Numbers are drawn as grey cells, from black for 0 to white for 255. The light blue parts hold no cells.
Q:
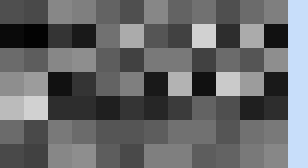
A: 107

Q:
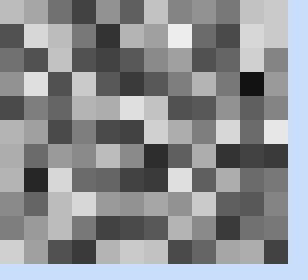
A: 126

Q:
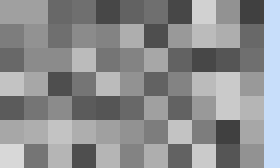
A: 167

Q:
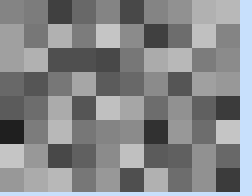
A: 198

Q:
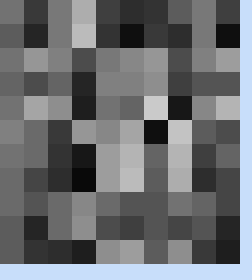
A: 92

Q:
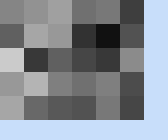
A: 152

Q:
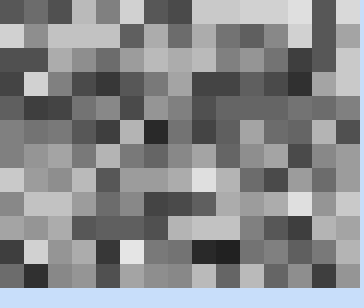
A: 62
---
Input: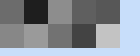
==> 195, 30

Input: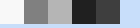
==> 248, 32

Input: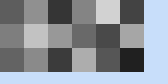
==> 210, 32

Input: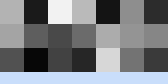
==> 242, 7

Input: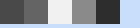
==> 241, 45

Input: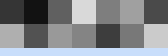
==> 217, 18

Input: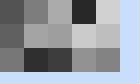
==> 209, 40

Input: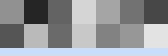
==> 227, 37

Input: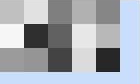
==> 246, 39

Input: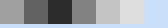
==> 222, 45
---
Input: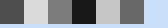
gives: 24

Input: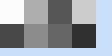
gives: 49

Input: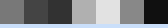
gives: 16

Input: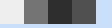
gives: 46

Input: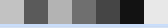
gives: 17

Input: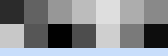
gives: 0

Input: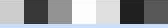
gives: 33

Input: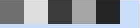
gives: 37
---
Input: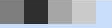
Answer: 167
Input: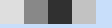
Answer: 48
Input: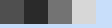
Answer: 115
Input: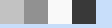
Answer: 249
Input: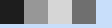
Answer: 214
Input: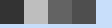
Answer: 99
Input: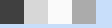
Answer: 250
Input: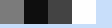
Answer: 67
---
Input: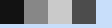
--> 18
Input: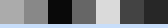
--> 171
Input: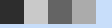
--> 45
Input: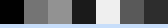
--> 1
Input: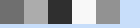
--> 111
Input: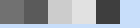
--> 113
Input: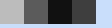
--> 188
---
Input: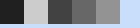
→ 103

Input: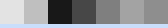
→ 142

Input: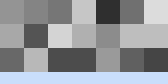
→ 140

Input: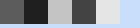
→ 92

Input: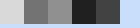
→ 115

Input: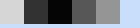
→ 87
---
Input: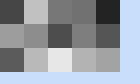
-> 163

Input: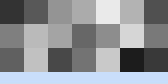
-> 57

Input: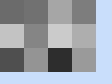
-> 154

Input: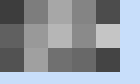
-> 68

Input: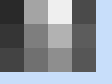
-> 86

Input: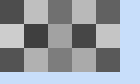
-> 89

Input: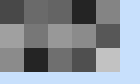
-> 193

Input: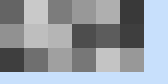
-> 152

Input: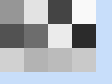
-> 201
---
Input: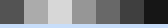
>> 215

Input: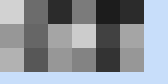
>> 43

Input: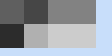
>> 130

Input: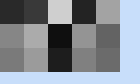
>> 207

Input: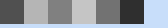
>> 128

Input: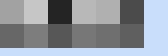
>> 36
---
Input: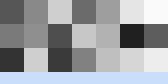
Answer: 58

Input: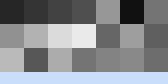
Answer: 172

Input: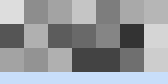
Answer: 176

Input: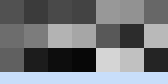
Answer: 13

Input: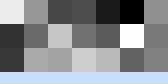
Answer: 163

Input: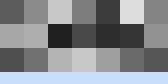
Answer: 180
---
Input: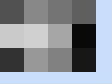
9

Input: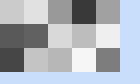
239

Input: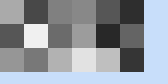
100

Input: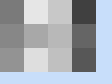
101

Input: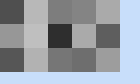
94

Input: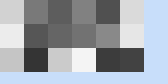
230

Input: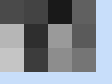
90

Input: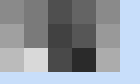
153
